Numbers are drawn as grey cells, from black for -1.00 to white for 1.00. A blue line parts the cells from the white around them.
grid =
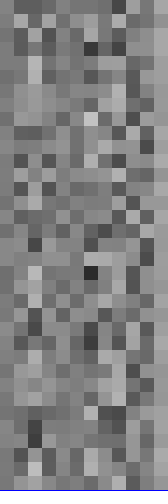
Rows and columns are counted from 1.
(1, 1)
0.03
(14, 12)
0.32
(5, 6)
-0.10
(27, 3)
0.25
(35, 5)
-0.07
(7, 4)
0.08
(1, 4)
-0.18
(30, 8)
-0.37
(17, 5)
-0.24
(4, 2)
-0.29
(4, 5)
-0.04
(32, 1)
0.03
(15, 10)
-0.34
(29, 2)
0.18
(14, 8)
-0.01
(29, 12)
0.18
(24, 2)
-0.09
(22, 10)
0.00
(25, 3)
-0.06
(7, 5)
-0.06
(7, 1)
-0.07
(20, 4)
-0.09
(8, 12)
0.20
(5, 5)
0.04
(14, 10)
0.03
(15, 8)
-0.02
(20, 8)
0.03
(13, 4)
0.23
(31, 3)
-0.47
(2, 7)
0.23
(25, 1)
0.03
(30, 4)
-0.18
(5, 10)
-0.19
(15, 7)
-0.03
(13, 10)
-0.14
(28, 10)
-0.09
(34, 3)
0.48
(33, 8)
0.10

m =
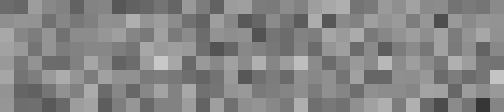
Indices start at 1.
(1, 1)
-0.15
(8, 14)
0.23
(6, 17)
0.21
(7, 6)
0.01
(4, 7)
0.06
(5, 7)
0.30
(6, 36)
0.54
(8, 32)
-0.40
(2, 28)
0.15
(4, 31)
-0.07
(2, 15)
-0.22
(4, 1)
0.27
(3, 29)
0.15
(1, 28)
0.21
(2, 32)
-0.39
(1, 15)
-0.03
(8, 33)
0.09
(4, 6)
0.02
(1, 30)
0.27
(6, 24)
0.13
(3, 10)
0.04
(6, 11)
-0.04
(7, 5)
0.14
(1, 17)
0.22
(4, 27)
0.08
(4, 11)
0.31
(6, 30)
0.11
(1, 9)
-0.32
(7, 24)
0.13
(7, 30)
0.05
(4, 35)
-0.22
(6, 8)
0.26
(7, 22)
0.11
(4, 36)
0.07
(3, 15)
-0.15
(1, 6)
-0.23
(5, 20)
0.05
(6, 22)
0.12
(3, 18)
0.14

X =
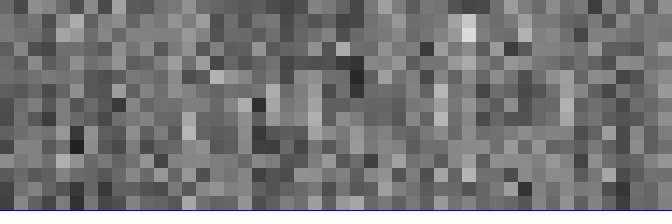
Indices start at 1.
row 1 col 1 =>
-0.18
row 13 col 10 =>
0.07
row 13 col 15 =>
-0.37
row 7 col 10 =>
-0.24
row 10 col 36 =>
-0.11
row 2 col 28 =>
-0.03
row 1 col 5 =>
-0.15
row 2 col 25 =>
-0.47
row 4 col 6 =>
-0.12
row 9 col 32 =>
0.42
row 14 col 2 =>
-0.11
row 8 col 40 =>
-0.18
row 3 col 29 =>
0.06
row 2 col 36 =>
-0.14
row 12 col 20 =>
-0.03
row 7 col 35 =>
-0.44
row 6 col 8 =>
-0.37
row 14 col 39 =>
0.01
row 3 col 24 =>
0.01
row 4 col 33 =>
-0.07
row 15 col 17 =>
-0.20
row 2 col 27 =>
-0.11
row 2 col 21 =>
-0.41
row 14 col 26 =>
-0.31
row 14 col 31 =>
-0.29
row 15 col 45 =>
-0.52
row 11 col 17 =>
-0.26
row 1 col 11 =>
-0.31
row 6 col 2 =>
-0.18
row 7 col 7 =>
-0.32
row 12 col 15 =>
0.07
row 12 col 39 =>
0.00
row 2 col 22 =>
-0.23
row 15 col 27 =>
-0.18
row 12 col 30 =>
-0.11
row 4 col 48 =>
0.21
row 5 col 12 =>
-0.01
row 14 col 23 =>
-0.06
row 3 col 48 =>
-0.09
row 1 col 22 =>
-0.38

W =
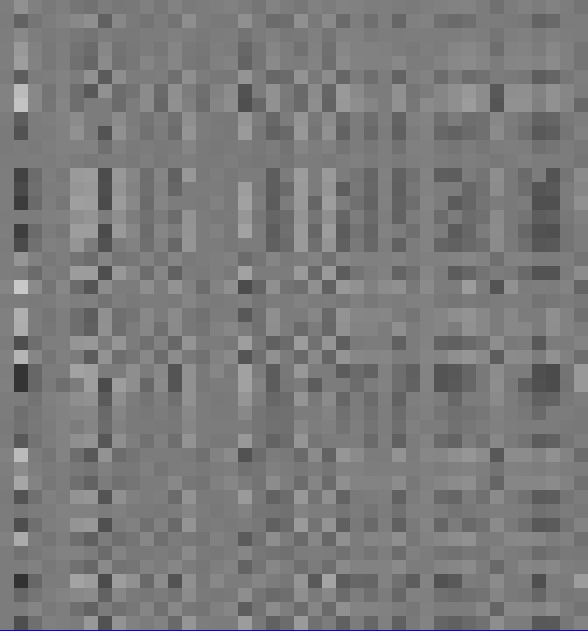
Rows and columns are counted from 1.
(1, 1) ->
-0.02
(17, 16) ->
0.01
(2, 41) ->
-0.03
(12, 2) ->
-0.03
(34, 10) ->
-0.06
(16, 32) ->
-0.15
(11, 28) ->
-0.01
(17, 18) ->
0.27
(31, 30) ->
0.00
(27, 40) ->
-0.41
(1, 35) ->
-0.03
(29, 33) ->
-0.19
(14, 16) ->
-0.03
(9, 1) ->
-0.03
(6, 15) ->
-0.03
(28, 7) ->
0.24
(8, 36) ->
-0.33
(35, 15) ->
-0.09
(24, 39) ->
-0.03
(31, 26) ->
-0.01
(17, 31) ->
0.03
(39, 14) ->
-0.06
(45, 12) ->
0.02
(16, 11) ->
-0.11
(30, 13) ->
-0.07
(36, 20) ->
-0.23
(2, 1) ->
-0.03
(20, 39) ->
-0.35
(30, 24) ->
0.03
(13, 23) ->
-0.03
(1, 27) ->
-0.02
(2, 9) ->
0.07
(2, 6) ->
0.07
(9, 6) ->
0.09
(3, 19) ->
-0.03
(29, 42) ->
-0.02
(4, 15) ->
-0.07
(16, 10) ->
-0.02
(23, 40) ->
0.12
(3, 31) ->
-0.02
